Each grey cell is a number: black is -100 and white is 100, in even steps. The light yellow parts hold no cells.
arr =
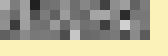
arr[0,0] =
39
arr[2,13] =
11
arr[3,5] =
-7
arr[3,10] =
-10
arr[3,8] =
-18
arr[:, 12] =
[24, -66, 63, -40]
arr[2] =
[13, -54, 25, -9, -11, 21, -17, 14, -12, -8, -51, -1, 63, 11, -4]
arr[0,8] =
5
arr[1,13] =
-7
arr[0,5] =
-10
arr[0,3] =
-75
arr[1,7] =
-12
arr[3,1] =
-12
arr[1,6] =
22
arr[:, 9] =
[-8, 29, -8, -15]
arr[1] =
[10, -16, 26, -38, -3, -24, 22, -12, -19, 29, 31, 7, -66, -7, -6]

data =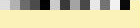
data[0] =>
74
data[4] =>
-99
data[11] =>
89
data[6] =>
-55

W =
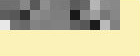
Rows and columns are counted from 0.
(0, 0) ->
-13
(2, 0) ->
82
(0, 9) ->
42
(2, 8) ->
-32
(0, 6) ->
-5
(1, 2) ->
-62
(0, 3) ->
-30
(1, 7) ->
-81
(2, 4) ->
-1
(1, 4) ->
4
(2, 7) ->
-24

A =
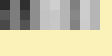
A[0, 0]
-66
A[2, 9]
42
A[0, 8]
61
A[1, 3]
11
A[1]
[-32, -2, -49, 11, 52, 55, 42, 7, 61, 42]
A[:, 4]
[54, 52, 53]
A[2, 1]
-1
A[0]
[-66, -3, -63, 11, 54, 62, 42, 0, 61, 42]

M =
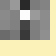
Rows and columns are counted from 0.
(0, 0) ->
3
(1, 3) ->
21
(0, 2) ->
-68
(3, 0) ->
-16
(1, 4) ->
10
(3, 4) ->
12

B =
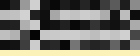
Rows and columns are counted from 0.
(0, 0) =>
-92
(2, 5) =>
-85
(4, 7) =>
-8
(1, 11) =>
-85
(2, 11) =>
-87
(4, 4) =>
-74
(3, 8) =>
55
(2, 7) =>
-94
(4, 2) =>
-51
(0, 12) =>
-77
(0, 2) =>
20
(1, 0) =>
48
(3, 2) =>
-49
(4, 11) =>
-22
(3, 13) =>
-45
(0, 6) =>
-78
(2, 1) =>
-74
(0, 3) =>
63
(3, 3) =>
-96
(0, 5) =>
-94
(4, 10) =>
-67
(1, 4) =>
-88

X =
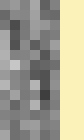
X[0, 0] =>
11
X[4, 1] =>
-36
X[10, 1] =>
-19
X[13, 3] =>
15
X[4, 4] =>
-6
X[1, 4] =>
-14
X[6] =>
[33, 55, 11, -25, -20, -13]
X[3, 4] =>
-7
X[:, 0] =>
[11, -18, -7, 31, 34, 39, 33, 21, 42, 2, 11, 2, 10, 29]
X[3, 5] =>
-2
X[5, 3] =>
12
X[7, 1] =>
6
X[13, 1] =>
-12
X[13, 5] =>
-1
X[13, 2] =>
-5
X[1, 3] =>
26
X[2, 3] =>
23
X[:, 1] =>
[20, 7, -40, -30, -36, 2, 55, 6, 7, 26, -19, -3, -12, -12]
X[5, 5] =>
5
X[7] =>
[21, 6, -5, -30, -36, 8]
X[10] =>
[11, -19, 2, 39, -24, -2]

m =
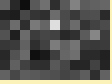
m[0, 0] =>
-22
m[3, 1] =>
-76
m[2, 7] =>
-16
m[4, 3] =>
-64
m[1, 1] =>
-77
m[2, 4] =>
-21
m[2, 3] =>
-5
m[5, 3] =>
-88
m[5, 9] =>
-67
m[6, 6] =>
-45
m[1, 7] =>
-55
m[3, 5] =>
-49
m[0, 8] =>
-28
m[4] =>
[-57, -54, -24, -64, -49, -3, -23, -9, -53, -55, -54]
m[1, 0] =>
-73
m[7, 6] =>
-47
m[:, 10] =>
[-20, -67, -41, -53, -54, -74, -72, -23]
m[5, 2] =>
-17
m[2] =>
[-52, -15, -64, -5, -21, 74, -40, -16, -59, -48, -41]
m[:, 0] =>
[-22, -73, -52, -36, -57, -69, -65, -23]
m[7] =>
[-23, -44, -27, -30, -35, -38, -47, -41, -27, -64, -23]
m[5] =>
[-69, -36, -17, -88, -80, -51, -20, -13, -67, -67, -74]

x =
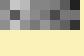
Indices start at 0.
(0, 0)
0
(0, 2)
45
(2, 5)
-8
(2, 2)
14
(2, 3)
-6
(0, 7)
-74
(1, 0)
21

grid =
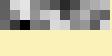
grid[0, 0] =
-25
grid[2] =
[-16, -58, -99, -4, -12, 70, 64, 8, 18, -27, 66]
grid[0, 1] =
69
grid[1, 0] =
-24
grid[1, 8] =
41
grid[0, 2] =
79
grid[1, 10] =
-23
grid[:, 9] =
[36, -8, -27]
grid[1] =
[-24, 13, 76, 15, 56, 66, -41, 10, 41, -8, -23]

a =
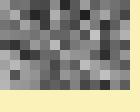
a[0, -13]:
26
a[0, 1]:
-12
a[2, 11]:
-26
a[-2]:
[39, -36, 22, 15, -15, -36, 17, 4, -22, 22, 50, 22, 11]
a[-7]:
[-10, -20, 27, -2, -54, 10, -30, -45, 27, -4, -63, -26, 22]
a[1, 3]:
-70
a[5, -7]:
28
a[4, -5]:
7
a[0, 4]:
-43
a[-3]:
[26, 44, 23, 4, -8, -43, -5, -27, 47, 26, 10, -10, -30]
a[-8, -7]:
-8
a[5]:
[39, 15, -62, -50, -18, -21, 28, 15, 13, -24, -64, -17, 18]
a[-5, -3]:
-50
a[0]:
[26, -12, -10, -40, -43, 9, -69, -30, 22, -25, -2, -11, -23]
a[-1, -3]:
-61
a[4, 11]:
-20
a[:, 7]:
[-30, -32, -45, 4, -7, 15, -27, 4, 1]
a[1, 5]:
37
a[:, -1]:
[-23, -46, 22, 39, -39, 18, -30, 11, -28]
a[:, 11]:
[-11, -15, -26, 8, -20, -17, -10, 22, 7]
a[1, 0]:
10
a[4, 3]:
19
